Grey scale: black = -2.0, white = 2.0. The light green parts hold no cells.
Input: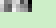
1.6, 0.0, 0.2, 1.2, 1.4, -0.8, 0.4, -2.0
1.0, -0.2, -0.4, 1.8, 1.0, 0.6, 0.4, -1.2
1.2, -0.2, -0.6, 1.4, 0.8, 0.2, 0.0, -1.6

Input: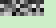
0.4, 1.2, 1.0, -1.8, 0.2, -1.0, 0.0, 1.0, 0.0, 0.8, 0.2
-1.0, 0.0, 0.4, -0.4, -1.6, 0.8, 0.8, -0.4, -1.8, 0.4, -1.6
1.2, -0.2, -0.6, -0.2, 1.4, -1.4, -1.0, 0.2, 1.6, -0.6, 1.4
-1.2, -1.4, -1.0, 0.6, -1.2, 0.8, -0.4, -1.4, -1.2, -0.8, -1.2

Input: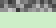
0.3, 0.3, 1.1, 0.7, -1.1, 0.1, -0.3, 0.3, 0.5, 0.1, 0.7, 0.1, 0.9, -0.3
-0.7, 0.5, -0.3, -0.5, 0.3, 0.7, -0.7, -0.7, 0.1, 0.9, -0.3, 0.7, -0.3, -0.9
-0.5, -0.1, -1.1, -0.7, 0.9, -0.1, 0.1, -0.5, -0.7, 0.1, -0.9, -0.1, -0.9, -0.1

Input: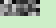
-1.5, 1.5, 0.5, -1.9, -0.9, -1.3, -1.3, -0.1, -0.5, -1.9
0.7, -0.7, -0.1, 0.1, -0.3, -1.1, -1.5, 0.3, 1.1, -0.3
0.5, 0.7, -0.5, 0.9, -0.7, -0.9, -0.3, -1.1, -0.9, -1.7
0.5, 0.1, -0.7, 1.1, 0.1, -0.3, 0.3, -1.1, 0.1, 0.9

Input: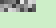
0.8, -0.6, 1.4, 1.2, 0.6, -0.8, 0.2, -1.2, -0.6
0.4, 0.8, 0.4, -1.0, 0.2, -0.2, 0.4, 1.0, -0.4
-0.8, -0.4, -0.2, 0.0, -1.2, 1.6, -0.2, 1.4, 1.2

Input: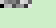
-2.0, 0.8, 1.0, -0.8, 0.2, 0.4, -1.2, 1.6
1.2, 0.2, -0.2, 0.0, -0.6, 1.4, 1.2, -0.4
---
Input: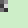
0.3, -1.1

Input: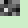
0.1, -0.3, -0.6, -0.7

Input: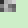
1.3, -0.2, 0.7

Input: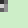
-0.3, 1.3

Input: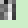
-0.3, 1.5, -0.4, -0.6

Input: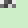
1.7, 1.3

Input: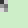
1.2, 0.4
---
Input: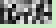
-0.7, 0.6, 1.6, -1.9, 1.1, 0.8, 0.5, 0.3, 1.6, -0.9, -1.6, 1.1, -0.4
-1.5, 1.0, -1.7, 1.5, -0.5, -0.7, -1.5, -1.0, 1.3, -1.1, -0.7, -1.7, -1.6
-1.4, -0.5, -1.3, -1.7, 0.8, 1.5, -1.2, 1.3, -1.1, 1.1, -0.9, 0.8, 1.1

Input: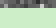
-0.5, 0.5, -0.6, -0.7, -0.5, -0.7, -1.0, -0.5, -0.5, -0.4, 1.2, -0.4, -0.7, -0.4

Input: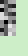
1.0, -0.2, -1.2, -1.5
1.4, -0.1, -0.9, -1.3
0.2, -2.0, 0.1, -1.0
-1.6, -0.5, 1.0, 1.1

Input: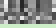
0.4, 1.6, -0.8, -0.5, 0.3, -1.4, -0.8, 0.5, 0.5, -1.1, -0.3, -0.2, -0.4, 0.3
1.0, -0.5, -0.5, -0.6, -0.2, -0.5, -1.1, 0.8, -0.1, -0.4, 0.3, -0.1, -0.4, -0.8
0.5, 1.4, -0.7, -0.5, 0.1, -1.3, -0.8, 0.1, 0.7, -1.0, -0.3, -0.2, -0.4, 0.2

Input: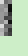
0.4, 0.2, -1.7
0.4, 0.2, -1.2
0.2, 0.8, -1.7
0.7, 0.0, -1.2

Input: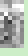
1.3, 1.2, 0.4, 1.9, 2.0, 2.0
0.2, 2.0, 0.2, 0.8, 1.0, 0.5
0.4, -0.5, -1.1, 0.8, 1.1, -0.1
0.0, -0.3, -0.2, 0.4, 1.3, 0.1
0.6, -1.1, -0.4, 0.9, 0.7, 0.2
0.5, 0.5, 0.4, 0.1, 0.6, 1.0
